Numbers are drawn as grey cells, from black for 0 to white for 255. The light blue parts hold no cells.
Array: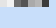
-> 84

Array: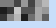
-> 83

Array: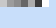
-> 102

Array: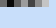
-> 156

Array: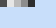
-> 186

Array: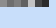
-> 97
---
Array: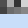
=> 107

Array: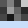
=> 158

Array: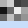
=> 104

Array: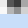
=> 181

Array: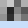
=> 36

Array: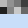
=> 132

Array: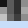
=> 91

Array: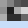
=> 30
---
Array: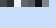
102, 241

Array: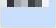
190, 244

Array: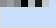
0, 200

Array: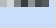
60, 214

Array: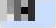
103, 226

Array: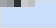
49, 203

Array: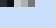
205, 205
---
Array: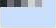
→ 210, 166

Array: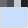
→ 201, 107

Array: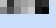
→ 200, 187

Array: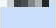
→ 246, 205

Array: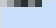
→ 202, 162

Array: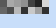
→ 214, 200

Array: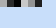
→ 200, 174

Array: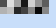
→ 223, 208
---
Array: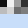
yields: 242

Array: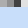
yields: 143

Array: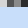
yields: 84

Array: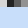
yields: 35

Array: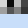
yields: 10

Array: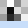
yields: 253

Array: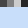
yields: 129

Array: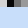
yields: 6

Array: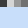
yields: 213
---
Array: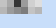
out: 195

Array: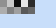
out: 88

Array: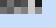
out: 202

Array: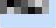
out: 56

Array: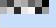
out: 29

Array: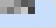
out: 201
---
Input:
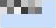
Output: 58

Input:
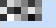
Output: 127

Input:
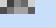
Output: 163

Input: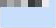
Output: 59

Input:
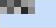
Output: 192

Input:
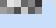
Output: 200

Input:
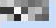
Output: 178
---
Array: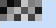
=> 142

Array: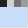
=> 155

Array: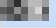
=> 158

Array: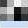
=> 205

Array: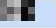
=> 23

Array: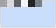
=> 125

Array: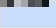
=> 22

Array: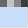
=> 61
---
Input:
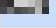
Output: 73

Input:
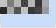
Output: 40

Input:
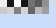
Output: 200

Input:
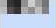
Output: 188

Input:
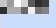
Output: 46

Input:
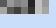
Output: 165
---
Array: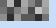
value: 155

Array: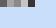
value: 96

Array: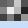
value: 35

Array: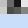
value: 230

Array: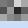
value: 95

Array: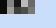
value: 10

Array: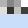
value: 252

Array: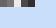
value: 102
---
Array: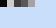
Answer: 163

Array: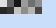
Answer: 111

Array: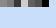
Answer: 96

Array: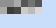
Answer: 116

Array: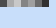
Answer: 159

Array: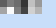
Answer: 192

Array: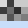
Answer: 60

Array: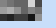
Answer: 213
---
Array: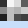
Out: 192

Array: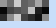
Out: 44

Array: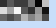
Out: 133

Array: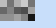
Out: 161

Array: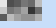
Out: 146

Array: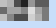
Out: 208

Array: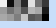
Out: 86

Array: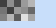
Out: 92

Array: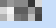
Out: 107
